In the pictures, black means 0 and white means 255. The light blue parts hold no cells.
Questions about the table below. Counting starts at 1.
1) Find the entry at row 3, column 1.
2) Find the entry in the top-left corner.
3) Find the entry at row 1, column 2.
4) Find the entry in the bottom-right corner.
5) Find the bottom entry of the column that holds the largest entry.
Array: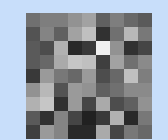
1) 90
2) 112
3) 126
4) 104
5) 170

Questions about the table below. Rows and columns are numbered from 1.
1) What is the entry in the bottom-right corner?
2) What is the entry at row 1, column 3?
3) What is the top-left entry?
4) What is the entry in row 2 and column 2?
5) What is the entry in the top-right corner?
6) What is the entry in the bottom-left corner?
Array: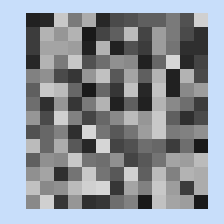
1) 25
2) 200
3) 33
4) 179
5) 208
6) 137

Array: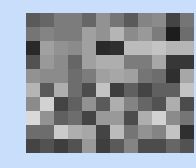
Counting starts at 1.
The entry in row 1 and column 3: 124
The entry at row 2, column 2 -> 132
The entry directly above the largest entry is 139
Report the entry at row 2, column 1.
117
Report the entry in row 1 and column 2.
102
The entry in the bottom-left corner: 68
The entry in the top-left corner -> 90
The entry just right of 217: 146
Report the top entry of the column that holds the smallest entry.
68
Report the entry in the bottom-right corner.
82
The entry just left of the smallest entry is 124
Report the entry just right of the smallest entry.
109
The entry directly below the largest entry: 109
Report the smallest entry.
29
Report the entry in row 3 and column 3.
146
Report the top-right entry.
117
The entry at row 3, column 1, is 41

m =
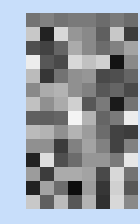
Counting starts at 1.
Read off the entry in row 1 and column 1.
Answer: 115
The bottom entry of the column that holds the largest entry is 87
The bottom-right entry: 137
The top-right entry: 108
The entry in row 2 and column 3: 216
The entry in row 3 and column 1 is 79
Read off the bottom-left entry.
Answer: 200
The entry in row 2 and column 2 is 34
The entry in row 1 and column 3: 115
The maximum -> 244
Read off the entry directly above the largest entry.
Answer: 208
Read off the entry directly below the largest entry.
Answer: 179
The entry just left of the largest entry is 101
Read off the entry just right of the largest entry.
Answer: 179
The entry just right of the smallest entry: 156
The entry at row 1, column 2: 129
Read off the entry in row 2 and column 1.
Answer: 200
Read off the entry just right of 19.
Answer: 137
